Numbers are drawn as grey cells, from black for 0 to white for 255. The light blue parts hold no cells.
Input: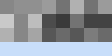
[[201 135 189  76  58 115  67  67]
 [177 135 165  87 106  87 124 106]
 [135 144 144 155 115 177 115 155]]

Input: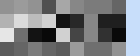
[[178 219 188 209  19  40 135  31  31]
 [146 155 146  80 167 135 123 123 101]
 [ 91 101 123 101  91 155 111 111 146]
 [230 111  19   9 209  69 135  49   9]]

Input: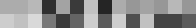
[[205 193 217 120  58 100 205  91 205  79 193  68  68  91]
 [172 172 184  47 163  58 193  37 172 151 163 151 184 151]]

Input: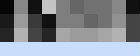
[[ 37 178  68  37 166 155 155 166 178  68]
 [ 26 155  58  16 125 125 102 114 145  68]
 [  6 135  16 196 125 102 114 114 135  16]]

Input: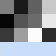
[[ 56 158 252  44]
 [  5  85 108 231]
 [127  25  97 200]]

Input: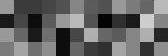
[[123 164 111 142  13 102  59  48 164 133  48 142]
 [153  59  59  70  82 133  91  82 153 123 102 186]
 [153 102  25 111  13  70 175 102  91 133 175  37]
 [ 25  70  13  91 153 186  82   3  48  25 206 133]]

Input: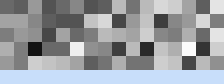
[[153 125 206 195 186 163  94 115 175 115 115 206 195  71 186 144]
 [105  94 153  83 105 135  83  94 186 115 186 216 206 163  94 228]
 [125 153 144  71 163 105 125 186 175 163 206 135 125 175 105 228]
 [163 163 135  94  83  83 195 216  71 153 195  62 135 153 216 125]
 [175 125  19 105 105 239 144 135  62 186  41 195 175 251  52 206]]

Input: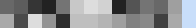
[[169  74 221 147  44 191 191 180 159 128 137  64 169]
 [104  93  53  34 116 200 221 210  34  84 116 104 159]]
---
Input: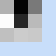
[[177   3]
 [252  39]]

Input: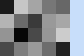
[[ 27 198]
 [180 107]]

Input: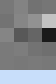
[[120 131]
 [115 134]]

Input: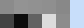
[[139 147]
 [ 67  12]]

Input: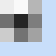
[[237 249]
 [112  37]]

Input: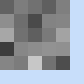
[[ 98 125]
 [142 110]]
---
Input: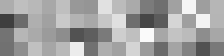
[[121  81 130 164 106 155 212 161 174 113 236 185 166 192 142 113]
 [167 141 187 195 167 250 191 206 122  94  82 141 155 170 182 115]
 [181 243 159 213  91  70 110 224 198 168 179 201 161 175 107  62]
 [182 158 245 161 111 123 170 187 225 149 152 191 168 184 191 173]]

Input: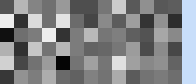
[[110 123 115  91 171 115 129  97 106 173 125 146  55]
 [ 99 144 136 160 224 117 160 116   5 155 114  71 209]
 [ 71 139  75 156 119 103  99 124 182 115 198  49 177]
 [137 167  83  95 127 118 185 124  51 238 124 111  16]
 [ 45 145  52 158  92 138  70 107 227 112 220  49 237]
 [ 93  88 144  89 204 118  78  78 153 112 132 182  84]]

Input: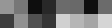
[[213 165 182 208  53  80 145  61]
 [107  15 105 107  40  14 119 150]]

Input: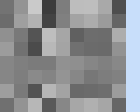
[[102 166 176 167 135  89 183 147 112]
 [156 110 107 105 163 182  83 122 158]
 [129 125 119 135 148 132 138 126 134]
 [136 128 134 143 145 123 123 127 134]
 [146 106 107 112 164 184  75 113 156]
 [173 108 109  96 166 190  84 121 144]
 [101 155 172 163 128  67 178 159 108]
 [ 78 169 190 189 125  60 202 148 115]]

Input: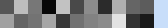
[[ 25  51 226 139 130 113  55 166 115 100 161]
 [ 92 101 175  43 140  73 194   7 119 189  86]]

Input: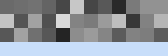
[[ 92 125 130  91 133 155 141  36  87 112 162  87]
 [181 130  55 190 155 123 131 217  80 162  84 195]
 [146 146 122  41  88  70 199  71 100 114 110 106]]

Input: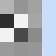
[[150 148 154]
 [139  73 242]
 [166 242  46]
 [162 148 180]]

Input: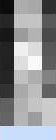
[[202 156 181 101]
 [203 196 177  97]
 [ 97 189 169  50]
 [130 173 192  37]
 [ 93 248 222  34]
 [ 88 219 239  35]
 [ 73 178 155  23]
 [ 88 195 194  38]
 [ 46 168 172  12]]

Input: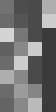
[[ 59 186 136 100]
 [ 59 133 155 107]
 [ 59  74 136 174]
 [ 59  74 205 107]
 [ 59 203 136  96]
 [ 59  74 119 211]
 [204  74  85 107]
 [174  74  77 114]]
